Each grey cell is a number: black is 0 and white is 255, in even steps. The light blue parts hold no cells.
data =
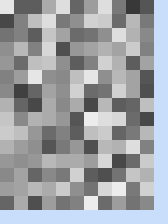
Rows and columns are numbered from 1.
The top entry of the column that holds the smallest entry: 56
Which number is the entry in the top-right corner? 85
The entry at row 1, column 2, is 93
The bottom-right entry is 137
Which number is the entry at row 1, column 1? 230
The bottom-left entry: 101
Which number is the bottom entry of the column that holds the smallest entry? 115
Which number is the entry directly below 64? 101
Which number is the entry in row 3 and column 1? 115
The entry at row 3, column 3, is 93
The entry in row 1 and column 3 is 93
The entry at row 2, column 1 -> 72
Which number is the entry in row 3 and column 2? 129
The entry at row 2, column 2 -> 129

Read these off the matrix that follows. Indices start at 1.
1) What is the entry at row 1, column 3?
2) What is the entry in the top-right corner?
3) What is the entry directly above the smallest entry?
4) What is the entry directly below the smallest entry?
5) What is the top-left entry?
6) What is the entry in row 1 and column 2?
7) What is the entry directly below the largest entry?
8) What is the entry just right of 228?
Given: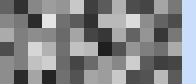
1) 135
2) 120
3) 55
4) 157
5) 99
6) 49
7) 135
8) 112

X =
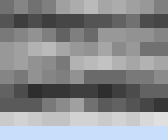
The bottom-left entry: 202
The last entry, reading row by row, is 223
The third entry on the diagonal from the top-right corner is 146
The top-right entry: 127
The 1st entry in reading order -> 113
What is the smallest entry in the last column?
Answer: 54
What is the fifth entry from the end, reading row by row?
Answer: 202
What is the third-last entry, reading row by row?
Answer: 202
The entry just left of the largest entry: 216
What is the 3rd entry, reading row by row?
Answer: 113
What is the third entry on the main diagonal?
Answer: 146
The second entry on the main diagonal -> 62
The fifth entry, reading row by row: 160
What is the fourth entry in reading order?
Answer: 127
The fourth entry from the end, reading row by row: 210

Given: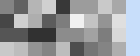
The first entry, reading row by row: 132
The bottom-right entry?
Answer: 174
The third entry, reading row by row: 181
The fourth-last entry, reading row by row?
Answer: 77
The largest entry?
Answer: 241
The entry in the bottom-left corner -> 201
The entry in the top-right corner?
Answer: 168
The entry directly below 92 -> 49
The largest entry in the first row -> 208
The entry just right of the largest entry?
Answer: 195
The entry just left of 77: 189

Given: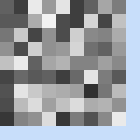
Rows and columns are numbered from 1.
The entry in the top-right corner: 124
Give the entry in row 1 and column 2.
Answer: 62
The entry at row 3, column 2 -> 201
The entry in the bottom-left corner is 55
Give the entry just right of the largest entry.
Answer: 76
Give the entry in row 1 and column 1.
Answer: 97
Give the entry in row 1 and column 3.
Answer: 234
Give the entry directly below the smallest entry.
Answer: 172
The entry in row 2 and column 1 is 89
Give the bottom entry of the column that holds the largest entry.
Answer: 220
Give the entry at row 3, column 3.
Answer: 69
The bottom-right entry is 234
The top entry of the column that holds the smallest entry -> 97
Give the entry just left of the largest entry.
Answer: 172
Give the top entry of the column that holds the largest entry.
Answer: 153
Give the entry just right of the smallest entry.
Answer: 118
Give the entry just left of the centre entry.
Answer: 166
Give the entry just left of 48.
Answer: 160
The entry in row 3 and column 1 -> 118

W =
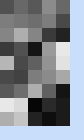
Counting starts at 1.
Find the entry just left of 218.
232
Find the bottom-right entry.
27
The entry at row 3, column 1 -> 133
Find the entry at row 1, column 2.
104
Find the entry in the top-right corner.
104
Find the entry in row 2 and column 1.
125
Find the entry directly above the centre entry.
20
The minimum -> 6
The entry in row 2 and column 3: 110
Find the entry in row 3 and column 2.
174
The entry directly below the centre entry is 125
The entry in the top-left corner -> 81
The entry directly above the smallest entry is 174
